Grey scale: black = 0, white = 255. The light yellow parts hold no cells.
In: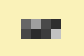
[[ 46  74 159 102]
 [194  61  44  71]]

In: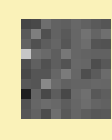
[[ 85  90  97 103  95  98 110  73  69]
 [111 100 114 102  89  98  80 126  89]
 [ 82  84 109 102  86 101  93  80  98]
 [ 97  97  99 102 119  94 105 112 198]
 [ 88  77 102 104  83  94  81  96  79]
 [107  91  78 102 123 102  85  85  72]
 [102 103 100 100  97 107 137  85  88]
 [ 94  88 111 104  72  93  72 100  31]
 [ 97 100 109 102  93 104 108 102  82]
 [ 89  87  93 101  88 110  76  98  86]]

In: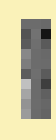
[[105 108 108]
 [ 21 114  83]
 [ 90 111  91]
 [105 108 136]
 [107 108 125]
 [ 91 111  92]
 [ 62 107 192]
 [ 96 107 165]
 [103 108 147]
 [100 107 155]]

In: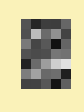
[[102  61  62  38  83]
 [ 67 145 107 189  80]
 [101  17  88  70 121]
 [114 118  78  75  81]
 [225 206 157 107  34]
 [ 31 110 105 162 125]
 [ 96  20  87  67  66]]

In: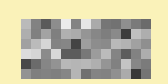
[[107 122 143 114 118 170 230 131 236 141  90 130 186]
 [174 192  60 138 126 135 149 171 176 127 163 128 174]
 [143 161 179 185 138 141 158  68 134 131 214 187 161]
 [173 130  93 132 187 156 120  92  92 216 139 213 220]
 [123 135 196 129 149 175 184 181 184 147 134 107  72]
 [116  55 171 144 130 132 112 181 134 127 130 127 147]]

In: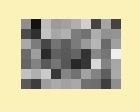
[[ 67 164  68 207 175 161 155 189  18 142]
 [147 145 173 114 125 177 167 195  48  75]
 [160 106 182 154 123  93 116  70 124 169]
 [239 118 136  51 101  89  96  42 158 107]
 [166 131 216  54  40  86 117  89 130 101]
 [169  95 131 162 114 133  56 202 175 193]
 [142  62 109 112 169 161 170 158  61  90]]

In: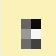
[[ 12 101]
 [246 153]
 [ 65 109]]
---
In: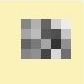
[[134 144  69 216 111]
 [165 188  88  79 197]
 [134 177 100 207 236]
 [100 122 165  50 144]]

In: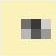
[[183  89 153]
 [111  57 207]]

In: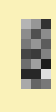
[[110 160  27]
 [180 150  50]
 [120 150  92]
 [169 101 120]
 [ 69  59 130]
 [140  80 140]
 [ 39  39 222]]

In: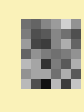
[[185  79  17 185  60 196]
 [185 165  50 124  89 174]
 [155  69  60 134 174 100]
 [124  79  89 134 112  79]
 [100 146 124 112 124 146]
 [112 100 134 155 208 146]
 [146 165 165 112 174  89]]

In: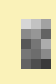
[[ 99  78  58]
 [138 150  99]
 [118 109 138]
 [214 194 162]
 [ 87 118 172]]

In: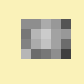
[[182 108 119 142  63]
 [142 142 171 152  84]
 [130 171 194 162 108]
 [119 182 203 162 152]]

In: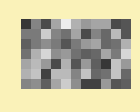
[[177 195  65 186 186 132 195 104 113 195 104]
 [ 55 132  74 165 237 177 153 165 165  74  85]
 [132 142  95 165 204 142  65  65 153  85  95]
 [ 95 122 142 122  85 122 153 165 104 113 177]
 [165 186 153  74 177  85 153  95  55 195 153]
 [122 122 204 132 113 165  74 132 104 186  85]
 [113 177 214 142 153 113  95 104 165 122 214]]

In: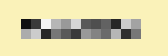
[[172 204  38 119  89  58 153 131 107 182  47 119]
 [ 17  58 245 182 153 213  89  79  98  38 204 163]]
